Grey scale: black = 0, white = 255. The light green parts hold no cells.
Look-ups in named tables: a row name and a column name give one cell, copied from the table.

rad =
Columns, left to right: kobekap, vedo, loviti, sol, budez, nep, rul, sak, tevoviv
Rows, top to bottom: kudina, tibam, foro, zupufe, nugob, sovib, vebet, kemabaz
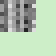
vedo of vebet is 111
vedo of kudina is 118
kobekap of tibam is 159
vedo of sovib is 118
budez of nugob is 131
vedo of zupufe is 99
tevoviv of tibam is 221
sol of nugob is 148
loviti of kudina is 191
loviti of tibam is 221
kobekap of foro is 159
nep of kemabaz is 154
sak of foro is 126
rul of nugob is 91
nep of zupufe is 174
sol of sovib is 160

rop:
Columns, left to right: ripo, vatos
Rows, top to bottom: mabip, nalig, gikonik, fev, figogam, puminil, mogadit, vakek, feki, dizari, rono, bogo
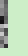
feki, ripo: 200
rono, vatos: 164
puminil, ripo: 17
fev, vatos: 107
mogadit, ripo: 177
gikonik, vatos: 114
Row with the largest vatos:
mogadit

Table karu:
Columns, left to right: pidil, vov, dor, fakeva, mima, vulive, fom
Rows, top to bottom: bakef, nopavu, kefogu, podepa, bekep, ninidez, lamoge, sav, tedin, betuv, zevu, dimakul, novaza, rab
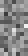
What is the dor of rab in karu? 112
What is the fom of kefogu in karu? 163
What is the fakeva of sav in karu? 223
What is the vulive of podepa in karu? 109
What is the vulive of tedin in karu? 78
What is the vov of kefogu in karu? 134
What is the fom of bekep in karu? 152
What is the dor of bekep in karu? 100
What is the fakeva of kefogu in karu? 160
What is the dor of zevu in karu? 149
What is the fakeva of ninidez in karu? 121
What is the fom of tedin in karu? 151
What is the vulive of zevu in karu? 163
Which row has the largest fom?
lamoge

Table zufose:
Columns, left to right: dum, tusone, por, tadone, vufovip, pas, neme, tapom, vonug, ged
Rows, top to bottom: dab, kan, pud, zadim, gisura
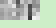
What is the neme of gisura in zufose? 217
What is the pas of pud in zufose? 165
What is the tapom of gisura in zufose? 58
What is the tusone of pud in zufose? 184
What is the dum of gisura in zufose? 165
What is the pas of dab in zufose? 198
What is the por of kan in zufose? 196
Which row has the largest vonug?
gisura

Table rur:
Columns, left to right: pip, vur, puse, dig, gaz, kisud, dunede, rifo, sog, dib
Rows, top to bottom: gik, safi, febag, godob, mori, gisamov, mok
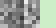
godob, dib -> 139
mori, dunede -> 159
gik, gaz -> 117
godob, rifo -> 136
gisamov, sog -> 97
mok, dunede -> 129
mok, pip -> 183
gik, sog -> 166
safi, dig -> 181
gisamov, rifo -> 191
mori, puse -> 91
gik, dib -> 141
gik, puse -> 106

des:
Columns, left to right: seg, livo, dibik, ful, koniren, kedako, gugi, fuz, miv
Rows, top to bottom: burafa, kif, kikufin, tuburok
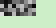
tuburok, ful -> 184
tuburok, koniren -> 46
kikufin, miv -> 174
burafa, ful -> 112
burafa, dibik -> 31
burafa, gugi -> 142
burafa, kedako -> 83
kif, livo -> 24
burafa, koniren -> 118
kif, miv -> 7
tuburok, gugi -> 105
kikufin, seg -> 73
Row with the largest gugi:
burafa

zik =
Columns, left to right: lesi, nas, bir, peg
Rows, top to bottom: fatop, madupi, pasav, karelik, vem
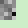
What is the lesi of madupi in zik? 134
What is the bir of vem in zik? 109
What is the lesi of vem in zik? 166
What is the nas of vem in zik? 117
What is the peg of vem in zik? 197
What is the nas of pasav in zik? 128

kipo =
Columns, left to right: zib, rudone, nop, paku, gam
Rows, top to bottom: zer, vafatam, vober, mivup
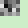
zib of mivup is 97
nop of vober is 48
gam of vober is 86
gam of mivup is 146
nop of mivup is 138
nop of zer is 114
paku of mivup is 178
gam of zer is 82
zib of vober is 156
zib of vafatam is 228

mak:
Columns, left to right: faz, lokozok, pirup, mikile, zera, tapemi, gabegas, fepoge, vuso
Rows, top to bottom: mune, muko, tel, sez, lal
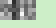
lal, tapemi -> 183
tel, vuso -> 171
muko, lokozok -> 101
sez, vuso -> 119
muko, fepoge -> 136
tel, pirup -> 88
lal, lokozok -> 167
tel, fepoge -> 166
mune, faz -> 149
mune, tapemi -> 167
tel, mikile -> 92
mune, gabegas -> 125
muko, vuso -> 101
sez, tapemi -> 246
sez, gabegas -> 107
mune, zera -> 108
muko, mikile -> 60
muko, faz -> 127
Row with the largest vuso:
tel

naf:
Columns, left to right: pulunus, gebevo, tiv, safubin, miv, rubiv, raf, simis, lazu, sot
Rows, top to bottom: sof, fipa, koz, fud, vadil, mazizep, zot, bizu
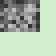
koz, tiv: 132
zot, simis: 50
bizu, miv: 183
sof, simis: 120
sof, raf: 90
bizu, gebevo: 106
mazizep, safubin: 47
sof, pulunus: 50
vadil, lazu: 88
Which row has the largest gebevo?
koz

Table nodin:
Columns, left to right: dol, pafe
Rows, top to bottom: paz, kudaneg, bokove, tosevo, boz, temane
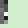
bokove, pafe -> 81
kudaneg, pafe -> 86
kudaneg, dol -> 93
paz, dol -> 96
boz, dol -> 108
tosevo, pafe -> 241
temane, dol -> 105

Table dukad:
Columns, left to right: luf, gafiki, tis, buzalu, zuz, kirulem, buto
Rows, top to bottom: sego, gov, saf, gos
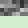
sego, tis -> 139
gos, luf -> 116
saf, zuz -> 106
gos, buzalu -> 159
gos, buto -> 117
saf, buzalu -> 82
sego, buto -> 83
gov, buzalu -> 142
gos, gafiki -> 76

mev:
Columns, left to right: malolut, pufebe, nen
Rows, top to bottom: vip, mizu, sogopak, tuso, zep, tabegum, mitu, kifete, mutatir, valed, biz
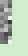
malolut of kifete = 174
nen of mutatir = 87
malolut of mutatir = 111
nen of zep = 238
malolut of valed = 110
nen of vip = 119
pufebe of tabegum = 118
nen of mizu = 93
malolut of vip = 168
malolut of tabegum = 151
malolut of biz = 119
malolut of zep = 125

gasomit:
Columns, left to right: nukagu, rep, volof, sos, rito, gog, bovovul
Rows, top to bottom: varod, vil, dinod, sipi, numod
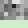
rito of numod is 188
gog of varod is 190
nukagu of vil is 154
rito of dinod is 159
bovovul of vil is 170
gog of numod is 195
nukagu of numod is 109
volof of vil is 118
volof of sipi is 126
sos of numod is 143
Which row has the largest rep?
sipi

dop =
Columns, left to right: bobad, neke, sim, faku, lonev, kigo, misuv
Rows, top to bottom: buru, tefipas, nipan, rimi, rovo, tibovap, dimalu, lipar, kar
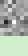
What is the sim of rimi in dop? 156
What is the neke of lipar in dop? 182
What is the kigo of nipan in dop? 171
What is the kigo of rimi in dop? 163
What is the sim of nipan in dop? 220
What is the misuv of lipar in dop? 153
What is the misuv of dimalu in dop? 129
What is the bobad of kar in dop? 181
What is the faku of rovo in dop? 173
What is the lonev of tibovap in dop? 152
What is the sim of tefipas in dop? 111
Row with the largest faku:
tibovap

